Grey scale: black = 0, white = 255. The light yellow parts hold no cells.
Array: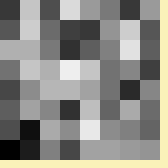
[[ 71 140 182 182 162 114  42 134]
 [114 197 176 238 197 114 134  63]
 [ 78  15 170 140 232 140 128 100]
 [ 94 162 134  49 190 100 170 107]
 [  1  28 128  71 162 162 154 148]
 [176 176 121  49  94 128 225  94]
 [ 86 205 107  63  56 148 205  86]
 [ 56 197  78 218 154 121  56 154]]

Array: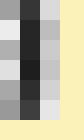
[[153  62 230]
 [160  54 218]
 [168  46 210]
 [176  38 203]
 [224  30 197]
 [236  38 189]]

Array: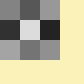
[[131  87 152]
 [164 116 144]
 [ 49 220  35]]

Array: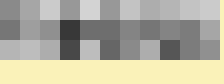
[[138 166 203 152 211 152 195 173 181 195 203]
 [181 189 173  72 189 102 138 173  86 124 144]
 [118 158 144  56 110 110 132 118 132 124 166]]

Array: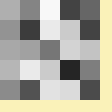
[[175 132 248  67 102]
 [147  60 234 203  67]
 [139  82 226 219  75]
 [182 234 203  37 126]
 [168 161 118 211 195]]

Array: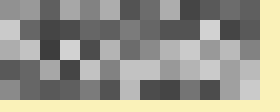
[[ 89 102 167  69 194 130 194 194 153 180 202 160 186]
 [145 153  95 167 130 173  83 108 173  69  89 108  95]
 [138 102  89  95 123  83 186  76  69 116  76 160 202]
 [202 102  69  76 102  95 123 102  83  83 210  69  89]
 [173 194  61 210  76 180 108 138 180 202 153 186 130]]

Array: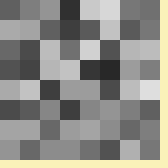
[[104  75 188 112 209  82 182 188]
 [ 82  68 182 194  54  40 156 126]
 [ 96 126 148  48 201 215 119 112]
 [148 104 140 140 112  82 176 119]
 [ 75  90 134  62 134 148 126  96]
 [164 164 104 156 164 140 104 126]
 [170 164  96  62  90 194  90 119]
 [170 194  62 156 156  75 188 222]]

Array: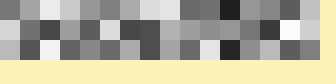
[[186  85 243  99 135 106 170  78 164 106 228  38 142 186  93 127]
 [119 164 235 201 150 127 170 220 228 106 113  31 150 135  93 194]
 [214 113  72 158  93 220  72  78 178 158 142 150 119  58 251 207]]

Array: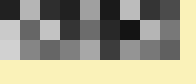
[[202 102 195  52 108  40  20 181 120]
 [209 133 102 127 167  60 148 120  96]
 [ 33 181  46  33 160  26 188  52  75]]
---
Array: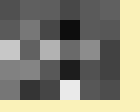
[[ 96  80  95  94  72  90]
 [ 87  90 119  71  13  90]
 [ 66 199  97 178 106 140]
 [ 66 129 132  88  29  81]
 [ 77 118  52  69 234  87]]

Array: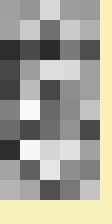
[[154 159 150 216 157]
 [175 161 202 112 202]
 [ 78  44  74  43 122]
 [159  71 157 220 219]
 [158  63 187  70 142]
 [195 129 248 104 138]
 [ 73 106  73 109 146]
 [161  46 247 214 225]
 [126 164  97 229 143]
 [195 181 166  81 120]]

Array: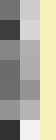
[[205 114]
 [214  61]
 [175 133]
 [173 107]
 [148 109]
 [181 148]
 [242  49]]

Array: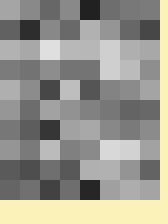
[[123 165 137 103 137  33 110 120]
 [ 71  97  45 136 105 177 149 103]
 [168 178 168 223 184 183 207 175]
 [142 123 115 141 116 116 207 187]
 [164 175 140  71 190  85 131 139]
 [104 150 109 162 146 129 119 100]
 [139 119  93  54 162 168 136 122]
 [162 149 122 187 128 138 216 210]
 [ 99  90  78 111  88 176 177 148]
 [164 101 112  66 110  38 160 173]]

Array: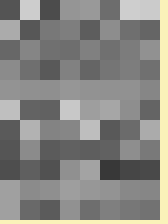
[[203  84 205  76 149 153 109 206]
 [101 171  87 120 126  93 141 111]
 [145 103 133 112 110 128 112 124]
 [112 139 111  89 129 101 117 125]
 [134 147 144 143 150 146 145 145]
 [100 191  99  97 200 158 166 142]
 [171  90 178 131 134 190  89 107]
 [121  85 139  91  97  94  97 142]
 [ 73  78  95  81 144 163  56  70]
 [134 160 139 143 158 151 147 136]
 [114 160 105  91 145 110 127 119]]

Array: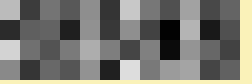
[[100 187  60 116  88 142  52 200 119  80 162  72]
 [ 80  43  95  99  31 145  56 143  66   2 180  25]
 [ 66 211 112  83 122 173 126  69 128  11 148 103]
 [ 97 137  53 104  85 146  32 221 121 155 164  69]]

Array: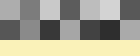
[[ 88 173 124 201  92 189 211]
 [170  86 138  56 166  66  46]]

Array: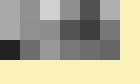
[[174 169 145 208 143  82]
 [119 169 144 142  83  63]
 [102  34 110 153 120 110]]

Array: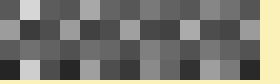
[[ 85  89 214  92  85 168 100  87 121  98  87 134 113]
 [155 156  60  78 156  65  77 160  72  66 171  77  70]
 [ 83  91 112  98  81 110 102  78 127 105  82 119  98]
 [ 41  37 206  77  39 159  78  57 138 100  50 158 122]]
